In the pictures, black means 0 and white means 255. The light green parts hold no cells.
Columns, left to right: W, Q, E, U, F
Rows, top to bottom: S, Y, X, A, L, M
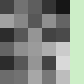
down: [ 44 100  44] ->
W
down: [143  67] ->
U
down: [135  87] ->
Q
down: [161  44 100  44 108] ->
W
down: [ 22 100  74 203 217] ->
F
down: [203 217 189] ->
F
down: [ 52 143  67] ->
U

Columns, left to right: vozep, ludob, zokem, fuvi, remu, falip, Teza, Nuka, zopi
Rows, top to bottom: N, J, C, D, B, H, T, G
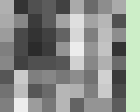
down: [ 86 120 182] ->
remu
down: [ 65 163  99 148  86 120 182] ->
remu
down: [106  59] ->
zopi
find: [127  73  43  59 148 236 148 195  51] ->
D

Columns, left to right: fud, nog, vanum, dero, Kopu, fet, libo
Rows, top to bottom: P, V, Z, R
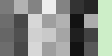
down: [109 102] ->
fud
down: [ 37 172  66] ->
libo
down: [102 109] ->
fud
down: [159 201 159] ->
dero
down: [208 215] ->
vanum
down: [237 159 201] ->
dero
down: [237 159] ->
dero

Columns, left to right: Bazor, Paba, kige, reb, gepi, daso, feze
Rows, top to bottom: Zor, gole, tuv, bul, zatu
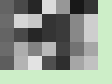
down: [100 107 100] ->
Bazor
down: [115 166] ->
daso
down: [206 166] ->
feze
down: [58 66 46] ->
gepi
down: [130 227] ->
kige

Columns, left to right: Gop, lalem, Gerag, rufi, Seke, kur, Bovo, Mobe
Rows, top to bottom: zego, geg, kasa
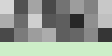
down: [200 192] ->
Mobe
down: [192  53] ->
Mobe
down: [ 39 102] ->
kur
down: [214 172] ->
Gop

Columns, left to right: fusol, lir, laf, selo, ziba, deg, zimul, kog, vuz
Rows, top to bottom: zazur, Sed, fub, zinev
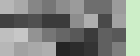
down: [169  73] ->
lir
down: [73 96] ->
kog
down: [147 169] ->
laf
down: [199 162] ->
lir
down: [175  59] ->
zimul

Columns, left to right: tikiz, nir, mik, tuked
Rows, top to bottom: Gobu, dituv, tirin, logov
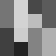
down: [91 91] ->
tuked
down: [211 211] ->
nir
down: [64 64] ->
tikiz
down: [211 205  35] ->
nir

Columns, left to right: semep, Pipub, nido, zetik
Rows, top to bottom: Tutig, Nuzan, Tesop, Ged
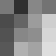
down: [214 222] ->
zetik
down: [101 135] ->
Pipub
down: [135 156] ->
nido
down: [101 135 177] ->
Pipub
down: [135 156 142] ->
nido

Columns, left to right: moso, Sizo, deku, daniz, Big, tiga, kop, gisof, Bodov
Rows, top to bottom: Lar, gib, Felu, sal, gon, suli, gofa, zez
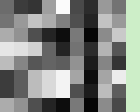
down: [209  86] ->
deku
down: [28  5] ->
kop
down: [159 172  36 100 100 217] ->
daniz
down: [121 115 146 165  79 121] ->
tiga
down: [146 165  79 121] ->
tiga

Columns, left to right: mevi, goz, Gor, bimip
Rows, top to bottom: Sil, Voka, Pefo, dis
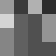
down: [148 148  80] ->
bimip
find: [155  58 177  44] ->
Sil

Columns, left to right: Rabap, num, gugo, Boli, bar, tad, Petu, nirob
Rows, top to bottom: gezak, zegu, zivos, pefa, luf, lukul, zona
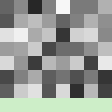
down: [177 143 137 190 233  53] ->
nirob
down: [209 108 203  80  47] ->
tad

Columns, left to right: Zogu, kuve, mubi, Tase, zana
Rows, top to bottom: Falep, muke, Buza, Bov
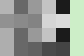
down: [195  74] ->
Tase
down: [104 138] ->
kuve
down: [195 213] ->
Tase
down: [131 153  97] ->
mubi
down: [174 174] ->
Zogu
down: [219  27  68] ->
zana

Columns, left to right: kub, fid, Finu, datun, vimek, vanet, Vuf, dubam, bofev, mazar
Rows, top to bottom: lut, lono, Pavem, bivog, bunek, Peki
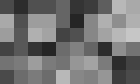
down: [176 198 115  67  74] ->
mazar
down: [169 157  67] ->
kub
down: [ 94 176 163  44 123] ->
dubam
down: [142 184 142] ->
bofev
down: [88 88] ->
fid
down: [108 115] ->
vimek

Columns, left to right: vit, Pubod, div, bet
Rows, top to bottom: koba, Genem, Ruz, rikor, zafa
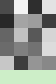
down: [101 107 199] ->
vit
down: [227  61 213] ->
bet

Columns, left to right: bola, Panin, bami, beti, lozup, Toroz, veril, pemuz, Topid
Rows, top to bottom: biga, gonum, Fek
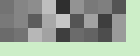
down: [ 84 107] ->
Toroz
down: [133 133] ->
Panin
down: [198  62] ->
lozup
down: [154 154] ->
Topid
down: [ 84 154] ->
Topid
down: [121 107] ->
bola

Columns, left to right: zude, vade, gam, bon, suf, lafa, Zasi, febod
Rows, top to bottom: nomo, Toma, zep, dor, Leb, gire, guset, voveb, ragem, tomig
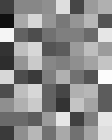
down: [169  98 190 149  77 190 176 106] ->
vade
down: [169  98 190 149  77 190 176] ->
vade
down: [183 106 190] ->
Zasi

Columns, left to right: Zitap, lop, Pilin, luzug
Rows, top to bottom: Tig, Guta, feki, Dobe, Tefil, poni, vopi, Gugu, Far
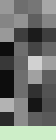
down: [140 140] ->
lop
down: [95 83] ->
luzug
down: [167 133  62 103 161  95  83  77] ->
luzug
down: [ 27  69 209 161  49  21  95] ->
Pilin
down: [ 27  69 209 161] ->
Pilin
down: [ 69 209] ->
Pilin
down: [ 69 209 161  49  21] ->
Pilin

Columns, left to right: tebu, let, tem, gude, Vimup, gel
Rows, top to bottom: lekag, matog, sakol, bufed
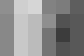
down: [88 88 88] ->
gel
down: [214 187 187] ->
tem
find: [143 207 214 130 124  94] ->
lekag
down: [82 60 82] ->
Vimup
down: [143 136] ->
tebu
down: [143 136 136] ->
tebu

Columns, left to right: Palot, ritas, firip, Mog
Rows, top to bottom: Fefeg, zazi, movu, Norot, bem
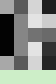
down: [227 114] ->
firip
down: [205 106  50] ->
Mog
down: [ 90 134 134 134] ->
ritas
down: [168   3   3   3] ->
Palot
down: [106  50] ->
Mog

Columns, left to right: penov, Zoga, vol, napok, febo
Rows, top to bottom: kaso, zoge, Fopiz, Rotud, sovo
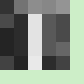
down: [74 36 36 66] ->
penov
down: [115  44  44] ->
Zoga
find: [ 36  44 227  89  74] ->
Fopiz
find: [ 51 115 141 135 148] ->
kaso
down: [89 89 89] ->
napok

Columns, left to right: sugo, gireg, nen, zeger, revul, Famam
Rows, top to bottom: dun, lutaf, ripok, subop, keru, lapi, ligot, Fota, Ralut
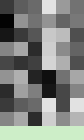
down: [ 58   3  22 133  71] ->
sugo
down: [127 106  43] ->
nen
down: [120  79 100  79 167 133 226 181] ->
Famam

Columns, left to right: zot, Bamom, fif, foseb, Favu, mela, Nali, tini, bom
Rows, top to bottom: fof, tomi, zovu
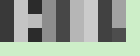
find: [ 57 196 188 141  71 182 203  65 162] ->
tomi
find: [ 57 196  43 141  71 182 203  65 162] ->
fof

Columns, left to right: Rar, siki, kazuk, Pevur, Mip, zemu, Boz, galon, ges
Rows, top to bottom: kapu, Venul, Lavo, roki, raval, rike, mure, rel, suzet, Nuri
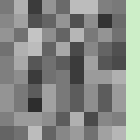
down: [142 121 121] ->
siki
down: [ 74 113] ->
Boz
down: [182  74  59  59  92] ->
zemu
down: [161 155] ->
Boz
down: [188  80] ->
zemu

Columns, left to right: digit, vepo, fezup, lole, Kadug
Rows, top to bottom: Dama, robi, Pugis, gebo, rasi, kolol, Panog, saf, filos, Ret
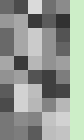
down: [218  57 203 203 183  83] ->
fezup
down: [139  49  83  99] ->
Kadug
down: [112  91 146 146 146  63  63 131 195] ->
lole

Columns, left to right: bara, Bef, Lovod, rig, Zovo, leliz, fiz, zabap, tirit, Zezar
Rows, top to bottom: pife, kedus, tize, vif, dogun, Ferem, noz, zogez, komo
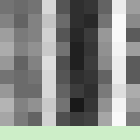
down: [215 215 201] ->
rig
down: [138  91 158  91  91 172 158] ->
Zezar
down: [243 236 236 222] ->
tirit
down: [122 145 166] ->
zabap

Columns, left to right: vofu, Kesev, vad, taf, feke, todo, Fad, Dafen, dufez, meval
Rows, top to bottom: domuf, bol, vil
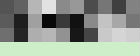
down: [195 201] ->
Dafen
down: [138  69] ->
Fad
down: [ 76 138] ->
Fad
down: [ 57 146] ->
feke
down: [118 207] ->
meval
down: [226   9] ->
taf

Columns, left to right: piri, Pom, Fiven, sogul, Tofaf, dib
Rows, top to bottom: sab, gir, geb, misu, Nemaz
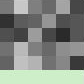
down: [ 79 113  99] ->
piri
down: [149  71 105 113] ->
sogul
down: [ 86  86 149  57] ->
dib
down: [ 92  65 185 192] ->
Pom
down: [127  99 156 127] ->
Fiven

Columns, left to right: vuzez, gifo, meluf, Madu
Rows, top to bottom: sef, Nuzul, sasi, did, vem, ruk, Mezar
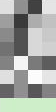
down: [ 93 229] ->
Madu
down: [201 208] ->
Madu
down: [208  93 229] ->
Madu
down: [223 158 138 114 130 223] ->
vuzez
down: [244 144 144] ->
gifo

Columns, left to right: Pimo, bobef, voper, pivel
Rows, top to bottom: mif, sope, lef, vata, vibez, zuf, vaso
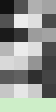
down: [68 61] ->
pivel
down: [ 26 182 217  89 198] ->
Pimo

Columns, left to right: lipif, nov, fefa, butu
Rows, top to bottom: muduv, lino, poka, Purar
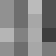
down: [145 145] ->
lipif
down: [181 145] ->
lipif
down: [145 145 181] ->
lipif
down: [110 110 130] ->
nov
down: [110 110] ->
nov
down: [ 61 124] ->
butu

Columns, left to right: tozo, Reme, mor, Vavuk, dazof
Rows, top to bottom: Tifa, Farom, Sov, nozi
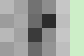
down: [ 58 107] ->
mor
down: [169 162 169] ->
Reme
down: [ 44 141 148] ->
Vavuk
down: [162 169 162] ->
Reme

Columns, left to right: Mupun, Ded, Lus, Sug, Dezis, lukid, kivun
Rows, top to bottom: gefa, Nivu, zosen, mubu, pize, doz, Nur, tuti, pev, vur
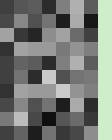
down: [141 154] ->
Sug
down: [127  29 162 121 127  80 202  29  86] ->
Dezis
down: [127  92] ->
kivun
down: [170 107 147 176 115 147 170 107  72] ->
lukid
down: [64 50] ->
Mupun

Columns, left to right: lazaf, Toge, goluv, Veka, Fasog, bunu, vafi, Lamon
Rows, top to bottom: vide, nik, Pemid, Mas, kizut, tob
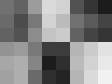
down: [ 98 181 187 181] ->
bunu
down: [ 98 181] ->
bunu

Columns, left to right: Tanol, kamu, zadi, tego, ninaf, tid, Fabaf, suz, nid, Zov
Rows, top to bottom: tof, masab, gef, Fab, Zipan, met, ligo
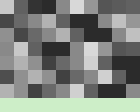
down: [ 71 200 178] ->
kamu
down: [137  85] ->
nid
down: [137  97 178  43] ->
ninaf
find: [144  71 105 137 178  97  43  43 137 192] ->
gef
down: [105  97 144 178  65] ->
zadi
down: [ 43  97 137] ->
tid
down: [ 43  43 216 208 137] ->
Fabaf

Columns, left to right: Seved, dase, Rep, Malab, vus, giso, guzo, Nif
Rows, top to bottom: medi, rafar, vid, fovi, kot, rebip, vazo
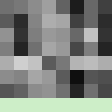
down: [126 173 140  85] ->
Seved
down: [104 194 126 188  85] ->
guzo
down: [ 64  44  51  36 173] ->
Nif
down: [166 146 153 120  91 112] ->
vus
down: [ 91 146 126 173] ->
Seved
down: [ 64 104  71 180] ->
giso
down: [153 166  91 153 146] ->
Malab

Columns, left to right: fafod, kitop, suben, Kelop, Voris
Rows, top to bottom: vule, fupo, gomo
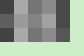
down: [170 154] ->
kitop
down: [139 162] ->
Kelop

